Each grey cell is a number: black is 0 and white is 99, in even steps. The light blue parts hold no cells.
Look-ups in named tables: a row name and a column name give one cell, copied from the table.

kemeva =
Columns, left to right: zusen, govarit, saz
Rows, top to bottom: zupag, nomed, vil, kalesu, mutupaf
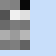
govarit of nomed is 93
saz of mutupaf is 38
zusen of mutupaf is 47
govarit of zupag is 50
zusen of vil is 41
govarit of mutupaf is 49
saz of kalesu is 71
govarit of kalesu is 60
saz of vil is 46
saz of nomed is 87
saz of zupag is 3
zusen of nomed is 32
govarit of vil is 48
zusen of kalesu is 67
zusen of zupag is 52
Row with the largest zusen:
kalesu

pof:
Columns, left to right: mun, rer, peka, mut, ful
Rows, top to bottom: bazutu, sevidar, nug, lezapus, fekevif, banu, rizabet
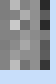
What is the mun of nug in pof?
51
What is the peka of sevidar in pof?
67
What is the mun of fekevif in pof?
49
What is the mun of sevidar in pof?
49
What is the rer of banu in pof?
60
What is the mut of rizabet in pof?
56
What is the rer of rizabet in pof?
73

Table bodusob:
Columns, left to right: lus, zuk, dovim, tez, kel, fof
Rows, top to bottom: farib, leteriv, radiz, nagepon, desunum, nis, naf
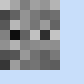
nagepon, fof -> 76
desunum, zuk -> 69
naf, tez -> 45
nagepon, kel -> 18
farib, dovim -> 49
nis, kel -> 37
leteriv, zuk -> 38
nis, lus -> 31
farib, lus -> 77
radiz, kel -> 60
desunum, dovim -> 51
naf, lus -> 21
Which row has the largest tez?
nagepon

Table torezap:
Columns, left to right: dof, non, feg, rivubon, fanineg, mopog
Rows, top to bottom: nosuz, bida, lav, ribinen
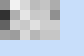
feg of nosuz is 84
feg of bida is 89
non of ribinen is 61
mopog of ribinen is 77
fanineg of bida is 79
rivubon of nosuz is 73
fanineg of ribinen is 77
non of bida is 68
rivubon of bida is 78
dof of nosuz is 56
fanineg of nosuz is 76
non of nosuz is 94
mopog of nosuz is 67
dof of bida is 19
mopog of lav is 80
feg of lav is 78
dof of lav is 38
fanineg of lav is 80
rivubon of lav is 87

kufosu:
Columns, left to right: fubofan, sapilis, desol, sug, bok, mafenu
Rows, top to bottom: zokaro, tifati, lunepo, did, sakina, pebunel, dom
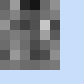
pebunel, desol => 46
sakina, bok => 41
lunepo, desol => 25
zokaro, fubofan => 38
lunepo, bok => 77
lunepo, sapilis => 35
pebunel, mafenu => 55
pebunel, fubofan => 32
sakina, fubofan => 42
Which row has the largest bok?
lunepo

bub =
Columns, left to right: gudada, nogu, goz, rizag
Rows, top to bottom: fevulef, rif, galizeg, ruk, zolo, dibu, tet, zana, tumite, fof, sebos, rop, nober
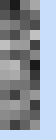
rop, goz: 43
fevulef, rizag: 65
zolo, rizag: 25
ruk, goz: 52
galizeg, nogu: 47
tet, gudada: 68
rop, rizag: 36
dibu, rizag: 52
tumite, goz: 45
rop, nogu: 51
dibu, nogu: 32
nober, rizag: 56
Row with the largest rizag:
ruk

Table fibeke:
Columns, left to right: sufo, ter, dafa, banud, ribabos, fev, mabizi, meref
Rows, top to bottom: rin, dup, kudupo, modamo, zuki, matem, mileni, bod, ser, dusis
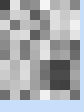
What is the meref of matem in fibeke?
42
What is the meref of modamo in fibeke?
88
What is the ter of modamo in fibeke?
83
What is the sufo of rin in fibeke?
23
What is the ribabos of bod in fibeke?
43
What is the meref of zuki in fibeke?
37
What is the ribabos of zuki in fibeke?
86
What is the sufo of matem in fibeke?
49
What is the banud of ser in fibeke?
62
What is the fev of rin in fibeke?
69

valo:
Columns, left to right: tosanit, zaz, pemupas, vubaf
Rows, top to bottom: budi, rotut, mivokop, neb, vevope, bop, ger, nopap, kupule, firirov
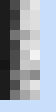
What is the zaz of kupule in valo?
29
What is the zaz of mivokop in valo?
26
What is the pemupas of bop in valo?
75
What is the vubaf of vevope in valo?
86
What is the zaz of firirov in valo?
46
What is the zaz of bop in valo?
29
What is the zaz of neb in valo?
45
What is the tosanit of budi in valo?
11
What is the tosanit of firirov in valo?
11
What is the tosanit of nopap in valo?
11
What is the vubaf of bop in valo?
94
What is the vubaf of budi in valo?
89
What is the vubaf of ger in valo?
77
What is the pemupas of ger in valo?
78
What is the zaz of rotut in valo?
21
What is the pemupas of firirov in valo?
64

